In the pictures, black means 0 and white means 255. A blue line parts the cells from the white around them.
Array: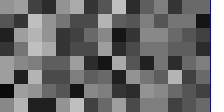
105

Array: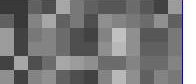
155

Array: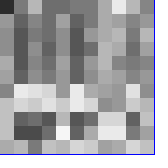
133

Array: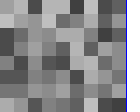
96

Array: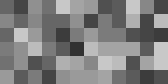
69
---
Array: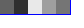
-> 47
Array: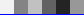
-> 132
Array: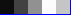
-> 66
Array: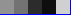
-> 115
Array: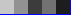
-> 146
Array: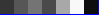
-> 86
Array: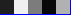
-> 240
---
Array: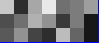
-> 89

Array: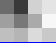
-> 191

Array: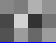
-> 82

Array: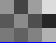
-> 121

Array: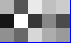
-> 144

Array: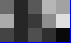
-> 68
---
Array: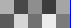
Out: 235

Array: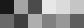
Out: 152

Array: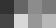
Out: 151

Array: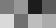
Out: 190

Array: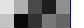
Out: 120

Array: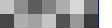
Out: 152
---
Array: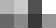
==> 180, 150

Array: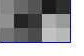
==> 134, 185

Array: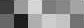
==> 60, 114

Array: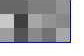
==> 104, 167

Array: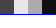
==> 68, 16

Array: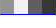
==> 147, 55

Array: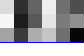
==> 219, 7

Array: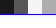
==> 25, 173

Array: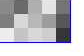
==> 138, 54
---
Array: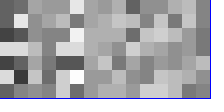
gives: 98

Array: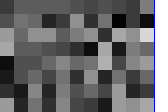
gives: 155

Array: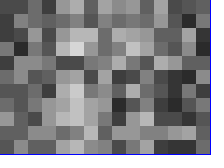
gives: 85

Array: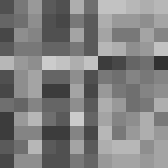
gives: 71

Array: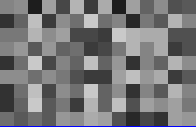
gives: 111

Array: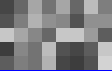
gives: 93

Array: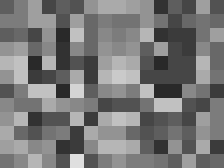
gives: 115
